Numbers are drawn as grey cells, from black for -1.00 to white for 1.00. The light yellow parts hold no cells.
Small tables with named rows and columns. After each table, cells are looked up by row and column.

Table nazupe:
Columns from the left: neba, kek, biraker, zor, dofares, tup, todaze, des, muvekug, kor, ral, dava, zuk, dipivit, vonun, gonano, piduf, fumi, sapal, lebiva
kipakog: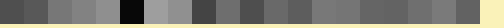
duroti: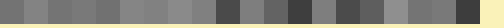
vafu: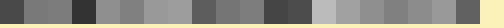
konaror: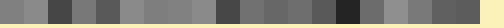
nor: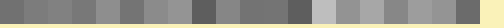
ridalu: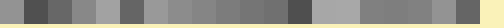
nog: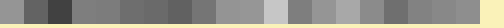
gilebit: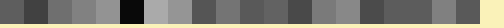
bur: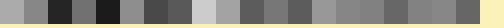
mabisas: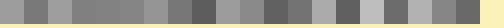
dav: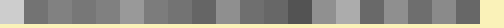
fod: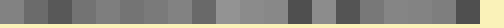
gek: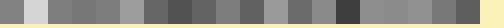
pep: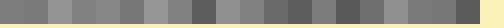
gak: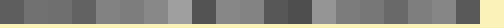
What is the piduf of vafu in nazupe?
0.00
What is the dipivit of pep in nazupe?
-0.03
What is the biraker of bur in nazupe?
-0.71
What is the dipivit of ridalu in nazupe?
0.31
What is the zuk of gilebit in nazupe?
-0.43
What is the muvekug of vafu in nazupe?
-0.27
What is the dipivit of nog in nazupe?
0.17
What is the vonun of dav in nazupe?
0.35
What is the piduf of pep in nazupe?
0.13
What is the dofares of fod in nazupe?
-0.01
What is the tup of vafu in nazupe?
0.00
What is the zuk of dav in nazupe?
-0.35
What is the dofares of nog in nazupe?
-0.03
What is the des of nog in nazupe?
-0.24
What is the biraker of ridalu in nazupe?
-0.19
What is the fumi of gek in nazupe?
0.14
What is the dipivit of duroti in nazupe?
-0.01
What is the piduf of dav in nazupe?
0.12
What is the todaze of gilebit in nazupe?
0.33

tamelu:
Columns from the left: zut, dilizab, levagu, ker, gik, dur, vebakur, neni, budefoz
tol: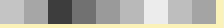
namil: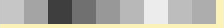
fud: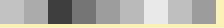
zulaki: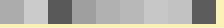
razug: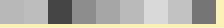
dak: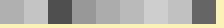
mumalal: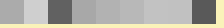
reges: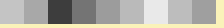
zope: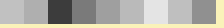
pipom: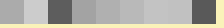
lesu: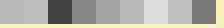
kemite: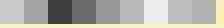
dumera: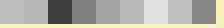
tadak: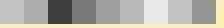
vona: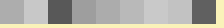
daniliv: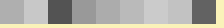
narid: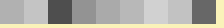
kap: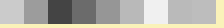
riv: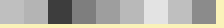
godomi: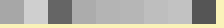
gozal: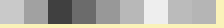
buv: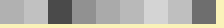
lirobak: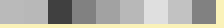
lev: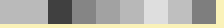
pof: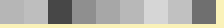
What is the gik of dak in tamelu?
0.35
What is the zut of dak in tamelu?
0.38
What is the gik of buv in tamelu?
0.33
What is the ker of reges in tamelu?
-0.09
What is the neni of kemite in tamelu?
0.48
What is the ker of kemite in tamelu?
-0.15
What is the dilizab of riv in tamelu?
0.41
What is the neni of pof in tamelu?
0.51
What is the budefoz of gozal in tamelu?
0.42
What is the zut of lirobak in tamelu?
0.46
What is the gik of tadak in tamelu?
0.22
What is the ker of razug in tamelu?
0.10
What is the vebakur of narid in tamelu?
0.64
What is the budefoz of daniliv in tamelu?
-0.23
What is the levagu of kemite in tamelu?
-0.51
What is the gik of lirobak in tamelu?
0.27
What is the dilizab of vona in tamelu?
0.57
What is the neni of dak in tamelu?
0.51
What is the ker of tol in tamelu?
-0.11

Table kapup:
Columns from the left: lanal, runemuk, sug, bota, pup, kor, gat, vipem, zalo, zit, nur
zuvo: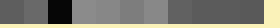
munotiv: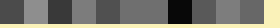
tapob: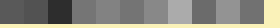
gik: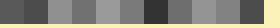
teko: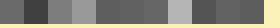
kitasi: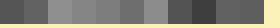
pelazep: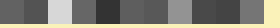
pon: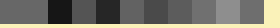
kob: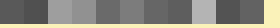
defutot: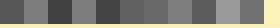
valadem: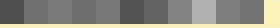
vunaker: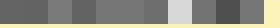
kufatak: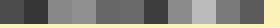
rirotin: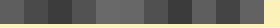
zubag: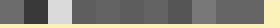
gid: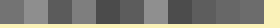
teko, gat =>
-0.20
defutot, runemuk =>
-0.02
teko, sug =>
-0.02
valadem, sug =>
-0.04
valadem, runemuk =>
-0.13
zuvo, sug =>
-0.95
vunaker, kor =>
-0.07
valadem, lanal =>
-0.38
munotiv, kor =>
-0.13
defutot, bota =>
-0.03
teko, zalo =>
-0.34
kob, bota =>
0.14
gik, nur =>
-0.40
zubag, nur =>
-0.21
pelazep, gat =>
-0.31

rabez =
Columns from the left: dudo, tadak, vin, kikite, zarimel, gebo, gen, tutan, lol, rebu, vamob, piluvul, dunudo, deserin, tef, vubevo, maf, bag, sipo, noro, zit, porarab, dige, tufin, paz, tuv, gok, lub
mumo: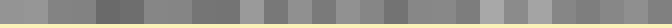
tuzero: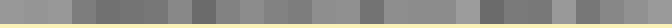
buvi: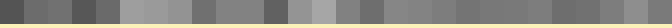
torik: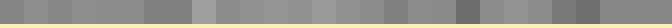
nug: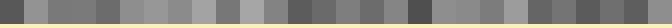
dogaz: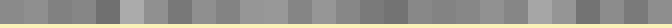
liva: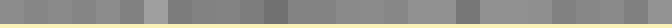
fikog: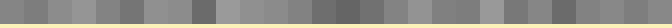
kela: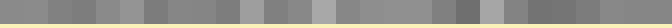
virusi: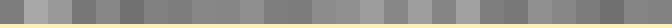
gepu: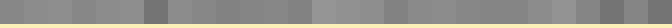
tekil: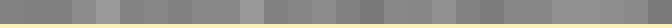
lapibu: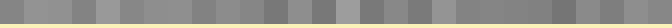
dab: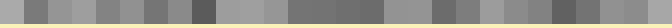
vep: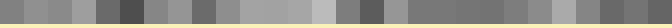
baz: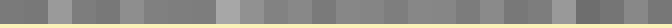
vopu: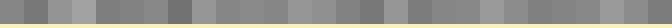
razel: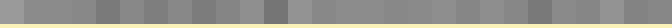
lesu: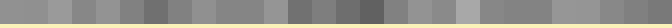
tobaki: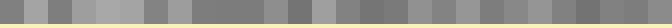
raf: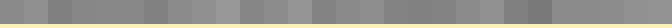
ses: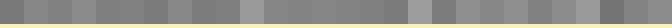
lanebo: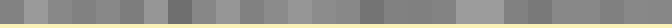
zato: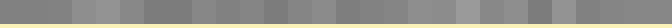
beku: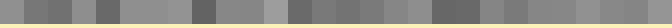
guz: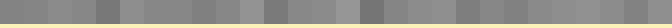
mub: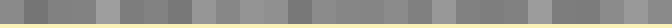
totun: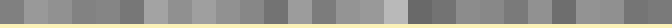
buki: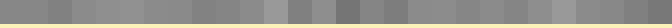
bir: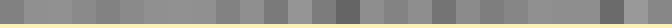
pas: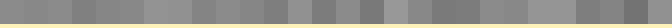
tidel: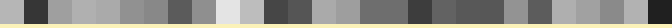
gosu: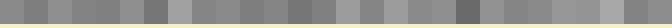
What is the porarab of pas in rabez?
0.06
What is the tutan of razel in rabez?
0.07
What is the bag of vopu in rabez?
-0.03
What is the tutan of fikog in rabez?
0.10
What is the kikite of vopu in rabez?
0.27
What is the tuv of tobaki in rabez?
0.01
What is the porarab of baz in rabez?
-0.06
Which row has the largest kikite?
tidel

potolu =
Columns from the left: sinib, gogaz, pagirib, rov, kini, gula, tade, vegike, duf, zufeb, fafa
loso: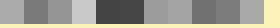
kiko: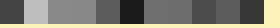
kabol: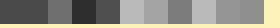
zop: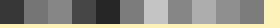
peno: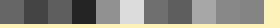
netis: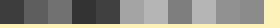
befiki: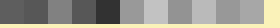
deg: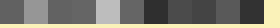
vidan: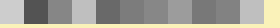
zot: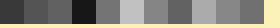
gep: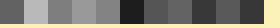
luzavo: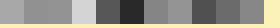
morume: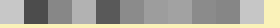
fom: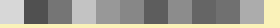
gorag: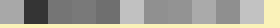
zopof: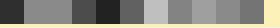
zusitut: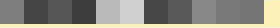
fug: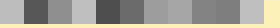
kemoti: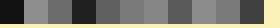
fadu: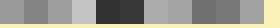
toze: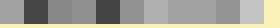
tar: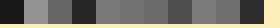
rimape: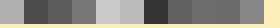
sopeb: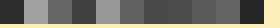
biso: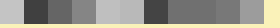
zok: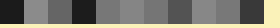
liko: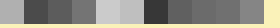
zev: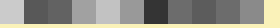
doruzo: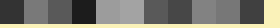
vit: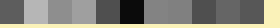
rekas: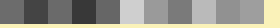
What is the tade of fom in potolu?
-0.27
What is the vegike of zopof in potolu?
0.03
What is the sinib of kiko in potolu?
-0.47
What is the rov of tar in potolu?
-0.71
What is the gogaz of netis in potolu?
-0.26
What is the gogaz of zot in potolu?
-0.34
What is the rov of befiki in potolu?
-0.32
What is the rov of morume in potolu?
0.40
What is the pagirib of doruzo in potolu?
-0.30
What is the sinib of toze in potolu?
0.26
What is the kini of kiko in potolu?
-0.28
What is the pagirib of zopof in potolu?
0.08
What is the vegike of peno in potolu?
-0.26
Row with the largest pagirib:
fadu

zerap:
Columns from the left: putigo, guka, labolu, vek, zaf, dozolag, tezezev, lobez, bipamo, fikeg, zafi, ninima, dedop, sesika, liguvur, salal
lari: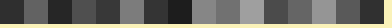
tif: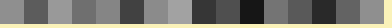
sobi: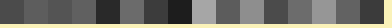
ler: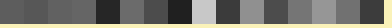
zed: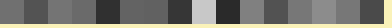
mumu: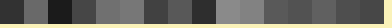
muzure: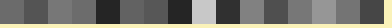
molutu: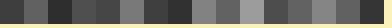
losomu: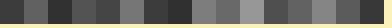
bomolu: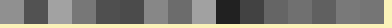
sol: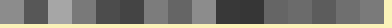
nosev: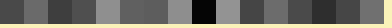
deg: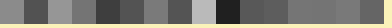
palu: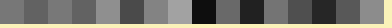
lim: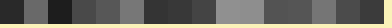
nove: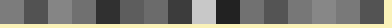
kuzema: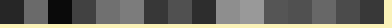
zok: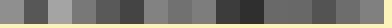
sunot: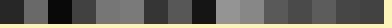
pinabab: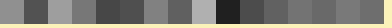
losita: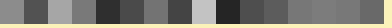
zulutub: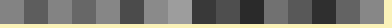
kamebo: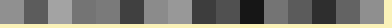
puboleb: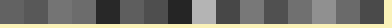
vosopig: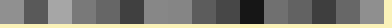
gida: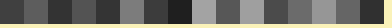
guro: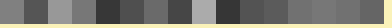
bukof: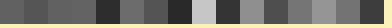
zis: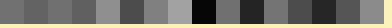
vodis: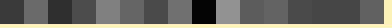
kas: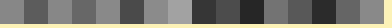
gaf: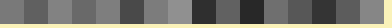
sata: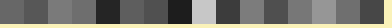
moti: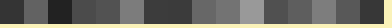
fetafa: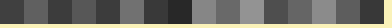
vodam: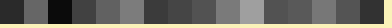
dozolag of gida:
-0.03
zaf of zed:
-0.62
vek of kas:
-0.19
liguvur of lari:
-0.30
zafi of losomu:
0.18
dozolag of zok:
-0.47
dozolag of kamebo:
-0.50
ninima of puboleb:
-0.37
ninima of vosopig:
-0.12

